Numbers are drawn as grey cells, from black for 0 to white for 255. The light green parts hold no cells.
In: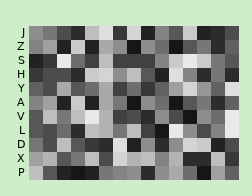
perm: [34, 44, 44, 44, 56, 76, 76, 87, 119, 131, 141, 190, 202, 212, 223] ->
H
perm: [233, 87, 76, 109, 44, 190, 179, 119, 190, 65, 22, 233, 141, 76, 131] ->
L
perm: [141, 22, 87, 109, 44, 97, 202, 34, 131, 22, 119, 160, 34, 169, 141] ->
Z
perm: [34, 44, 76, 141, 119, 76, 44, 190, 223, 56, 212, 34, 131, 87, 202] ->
J
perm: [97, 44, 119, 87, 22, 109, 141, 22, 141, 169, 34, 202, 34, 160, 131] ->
Z
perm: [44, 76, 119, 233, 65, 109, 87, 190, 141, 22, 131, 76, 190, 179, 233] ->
L

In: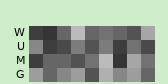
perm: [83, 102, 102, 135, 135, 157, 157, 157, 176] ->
G
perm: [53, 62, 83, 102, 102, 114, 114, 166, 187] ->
M
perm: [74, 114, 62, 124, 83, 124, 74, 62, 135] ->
U
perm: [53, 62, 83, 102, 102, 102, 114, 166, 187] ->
W
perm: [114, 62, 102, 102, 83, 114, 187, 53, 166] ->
M

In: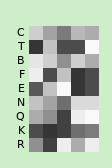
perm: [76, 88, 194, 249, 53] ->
E
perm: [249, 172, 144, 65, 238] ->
Q
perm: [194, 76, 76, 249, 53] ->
T

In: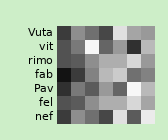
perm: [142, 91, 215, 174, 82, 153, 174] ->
rimo
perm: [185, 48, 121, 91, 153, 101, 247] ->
Pav

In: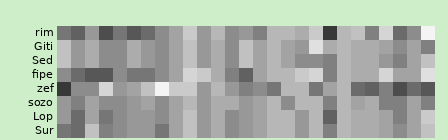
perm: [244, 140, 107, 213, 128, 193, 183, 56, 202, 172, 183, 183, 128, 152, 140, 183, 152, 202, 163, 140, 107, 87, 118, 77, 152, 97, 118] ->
rim
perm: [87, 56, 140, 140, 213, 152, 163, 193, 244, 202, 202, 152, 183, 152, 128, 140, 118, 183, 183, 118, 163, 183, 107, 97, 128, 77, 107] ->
zef

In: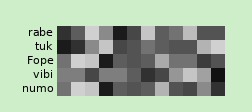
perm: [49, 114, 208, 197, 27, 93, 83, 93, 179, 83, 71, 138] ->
numo
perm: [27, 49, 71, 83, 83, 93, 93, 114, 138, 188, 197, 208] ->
rabe
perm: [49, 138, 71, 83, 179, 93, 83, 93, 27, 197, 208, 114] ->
numo

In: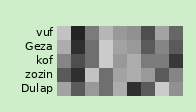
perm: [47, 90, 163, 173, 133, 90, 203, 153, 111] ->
Geza
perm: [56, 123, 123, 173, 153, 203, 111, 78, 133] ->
kof
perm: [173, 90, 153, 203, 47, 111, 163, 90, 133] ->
Geza

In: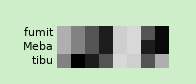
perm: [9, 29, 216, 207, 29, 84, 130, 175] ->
Meba
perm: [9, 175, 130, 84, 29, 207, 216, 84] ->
fumit
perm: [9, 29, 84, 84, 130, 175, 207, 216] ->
fumit
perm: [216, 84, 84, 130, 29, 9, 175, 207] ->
fumit

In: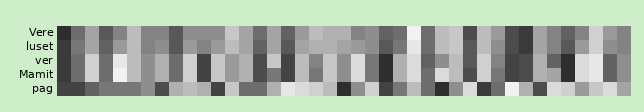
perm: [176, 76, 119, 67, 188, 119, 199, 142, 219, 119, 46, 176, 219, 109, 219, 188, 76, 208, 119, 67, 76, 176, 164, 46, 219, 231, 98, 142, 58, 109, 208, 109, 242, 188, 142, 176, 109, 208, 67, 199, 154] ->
Mamit
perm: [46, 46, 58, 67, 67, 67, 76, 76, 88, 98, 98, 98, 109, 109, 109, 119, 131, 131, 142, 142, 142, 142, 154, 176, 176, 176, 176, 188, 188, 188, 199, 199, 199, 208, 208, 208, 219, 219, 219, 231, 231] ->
ver

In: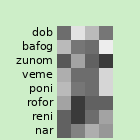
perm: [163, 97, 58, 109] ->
reni
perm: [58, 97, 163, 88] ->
zunom
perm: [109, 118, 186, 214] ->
poni
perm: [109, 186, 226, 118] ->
dob
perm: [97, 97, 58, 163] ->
rofor

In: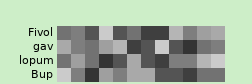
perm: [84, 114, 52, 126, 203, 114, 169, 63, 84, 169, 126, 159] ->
Bup
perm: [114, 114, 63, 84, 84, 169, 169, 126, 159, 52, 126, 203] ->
Bup
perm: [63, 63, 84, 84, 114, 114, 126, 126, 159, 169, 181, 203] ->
Fivol
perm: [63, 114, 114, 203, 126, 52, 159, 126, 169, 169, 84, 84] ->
Bup
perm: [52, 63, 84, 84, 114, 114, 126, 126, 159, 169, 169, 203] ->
Bup
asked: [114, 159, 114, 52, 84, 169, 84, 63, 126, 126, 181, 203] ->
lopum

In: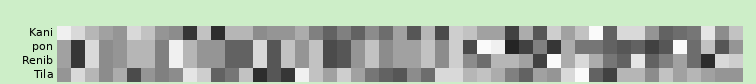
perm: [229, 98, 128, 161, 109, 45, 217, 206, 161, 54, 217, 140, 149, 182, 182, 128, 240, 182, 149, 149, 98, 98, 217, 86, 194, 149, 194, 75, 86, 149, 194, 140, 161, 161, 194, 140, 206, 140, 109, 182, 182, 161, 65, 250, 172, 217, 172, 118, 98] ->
Renib
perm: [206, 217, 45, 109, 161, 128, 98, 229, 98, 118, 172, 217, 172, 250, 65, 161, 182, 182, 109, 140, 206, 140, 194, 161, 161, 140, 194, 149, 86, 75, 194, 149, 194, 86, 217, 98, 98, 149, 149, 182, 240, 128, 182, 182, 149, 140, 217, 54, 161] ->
Renib

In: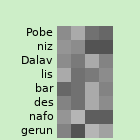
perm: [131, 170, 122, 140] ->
Dalav
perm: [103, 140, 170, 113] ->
Pobe
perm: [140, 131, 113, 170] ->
des
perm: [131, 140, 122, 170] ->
Dalav
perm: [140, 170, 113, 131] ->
des

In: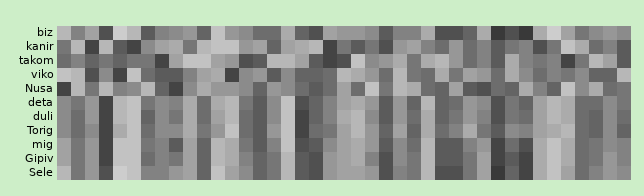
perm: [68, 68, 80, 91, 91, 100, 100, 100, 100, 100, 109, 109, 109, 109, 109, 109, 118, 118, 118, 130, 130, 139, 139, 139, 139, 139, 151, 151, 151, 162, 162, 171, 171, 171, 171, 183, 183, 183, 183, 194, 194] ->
Nusa
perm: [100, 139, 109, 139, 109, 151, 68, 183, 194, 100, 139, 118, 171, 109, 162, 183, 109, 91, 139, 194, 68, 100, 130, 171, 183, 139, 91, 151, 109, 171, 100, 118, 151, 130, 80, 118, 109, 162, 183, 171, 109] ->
duli
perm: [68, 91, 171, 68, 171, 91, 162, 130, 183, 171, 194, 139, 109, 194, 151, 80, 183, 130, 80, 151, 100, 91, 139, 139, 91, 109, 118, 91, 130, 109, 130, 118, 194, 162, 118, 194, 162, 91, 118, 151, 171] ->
mig
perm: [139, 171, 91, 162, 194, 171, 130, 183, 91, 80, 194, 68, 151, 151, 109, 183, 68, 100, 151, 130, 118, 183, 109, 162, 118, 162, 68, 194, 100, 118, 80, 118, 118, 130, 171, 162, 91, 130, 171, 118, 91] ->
Gipiv
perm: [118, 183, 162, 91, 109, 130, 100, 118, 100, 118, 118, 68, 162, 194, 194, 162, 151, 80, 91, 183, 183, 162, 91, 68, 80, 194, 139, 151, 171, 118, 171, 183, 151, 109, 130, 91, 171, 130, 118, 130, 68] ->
takom
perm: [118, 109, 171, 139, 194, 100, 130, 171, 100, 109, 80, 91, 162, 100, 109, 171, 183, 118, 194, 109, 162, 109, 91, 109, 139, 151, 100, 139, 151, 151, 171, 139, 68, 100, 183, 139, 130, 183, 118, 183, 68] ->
Nusa

